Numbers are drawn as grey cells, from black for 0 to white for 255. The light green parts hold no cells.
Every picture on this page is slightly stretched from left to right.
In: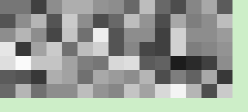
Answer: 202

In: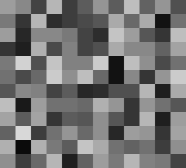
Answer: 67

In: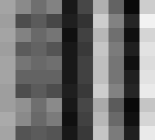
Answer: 234

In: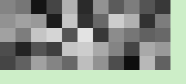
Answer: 97

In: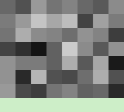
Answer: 41
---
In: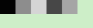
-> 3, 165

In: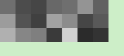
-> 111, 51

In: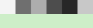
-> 244, 200

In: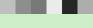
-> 191, 173

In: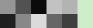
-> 150, 63

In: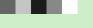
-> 102, 253

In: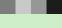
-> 125, 28

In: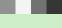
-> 145, 54

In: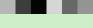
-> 182, 148
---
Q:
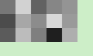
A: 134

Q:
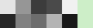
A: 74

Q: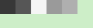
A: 154

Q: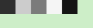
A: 245

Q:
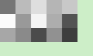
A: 181

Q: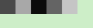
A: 100

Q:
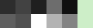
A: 109
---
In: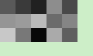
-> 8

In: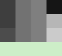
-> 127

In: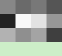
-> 164

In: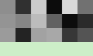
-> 162

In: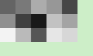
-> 86

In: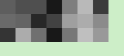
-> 112

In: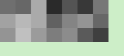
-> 155

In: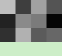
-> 91

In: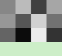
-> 236
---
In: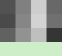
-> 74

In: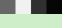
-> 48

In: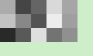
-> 69

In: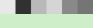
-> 117

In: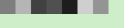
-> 65

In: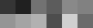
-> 53

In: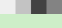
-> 131

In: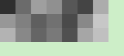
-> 68

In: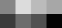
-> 59
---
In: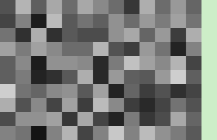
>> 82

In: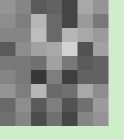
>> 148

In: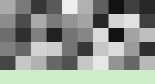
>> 170

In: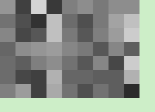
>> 149

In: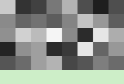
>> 202
